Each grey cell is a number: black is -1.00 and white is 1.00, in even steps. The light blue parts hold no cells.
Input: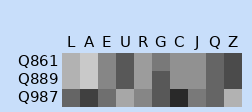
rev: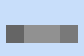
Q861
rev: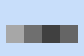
Q987

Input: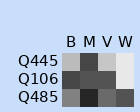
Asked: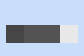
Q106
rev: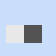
Q106
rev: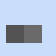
Q485
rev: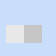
Q445
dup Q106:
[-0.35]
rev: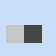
Q445

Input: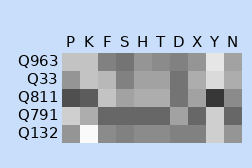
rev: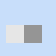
Q963
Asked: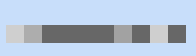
Q791
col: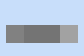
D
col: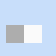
K
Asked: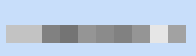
Q963

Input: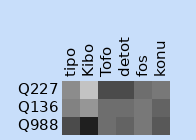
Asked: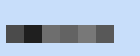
Q988
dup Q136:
[-0.14]
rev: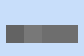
Q136
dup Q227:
[-0.41]

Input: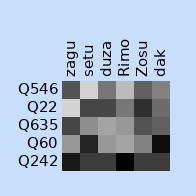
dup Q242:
[-0.53]
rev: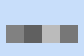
Q546

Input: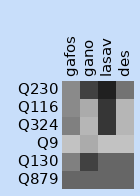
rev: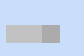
Q9
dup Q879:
[-0.20]
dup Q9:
[0.52]
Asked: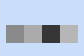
Q116
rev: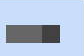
Q130

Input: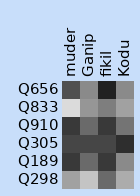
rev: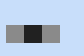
Q656
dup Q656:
[0.08]
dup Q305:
[-0.45]
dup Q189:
[-0.55]
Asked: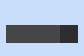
Q305
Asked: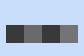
Q910

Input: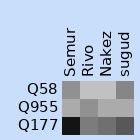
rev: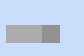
Q955
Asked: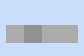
Q955
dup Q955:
[0.34]

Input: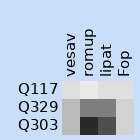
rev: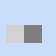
Q329
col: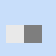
romup
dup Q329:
[-0.01]
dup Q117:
[0.75]
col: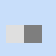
lipat

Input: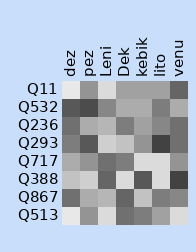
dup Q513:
[0.72]
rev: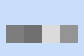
Q513
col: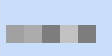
Dek
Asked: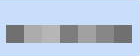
Q236
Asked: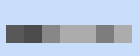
Q532
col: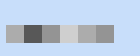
pez
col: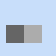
venu

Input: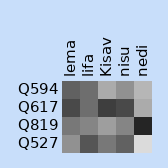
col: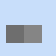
lifa
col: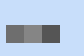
lifa

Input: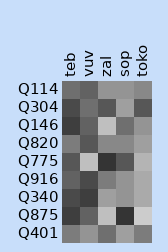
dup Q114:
[0.16]
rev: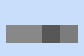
Q820
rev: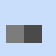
Q916
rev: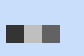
Q875
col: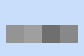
sop
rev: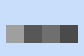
Q304
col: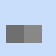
sop

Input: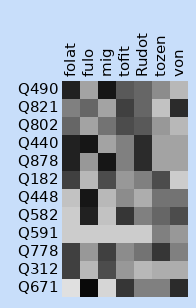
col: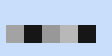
fulo
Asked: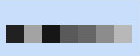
Q490
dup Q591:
[0.60]
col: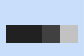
folat
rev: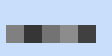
Q778
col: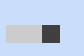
folat
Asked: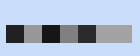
Q878

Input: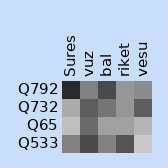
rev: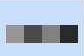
Q792
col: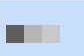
vesu
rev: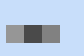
Q792

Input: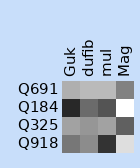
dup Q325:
[0.27]
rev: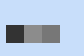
Q918

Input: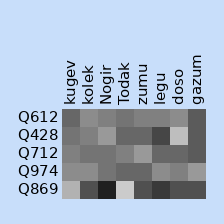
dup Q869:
[-0.37]
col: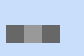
zumu
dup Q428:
[-0.19]
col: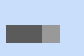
gazum
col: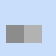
kugev
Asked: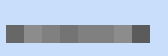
Q612
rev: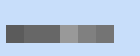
Q712

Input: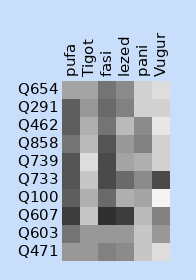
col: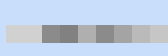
pani
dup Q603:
[0.19]

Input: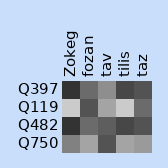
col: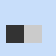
Zokeg
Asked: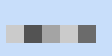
Q119
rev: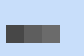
Q482
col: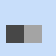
tilis

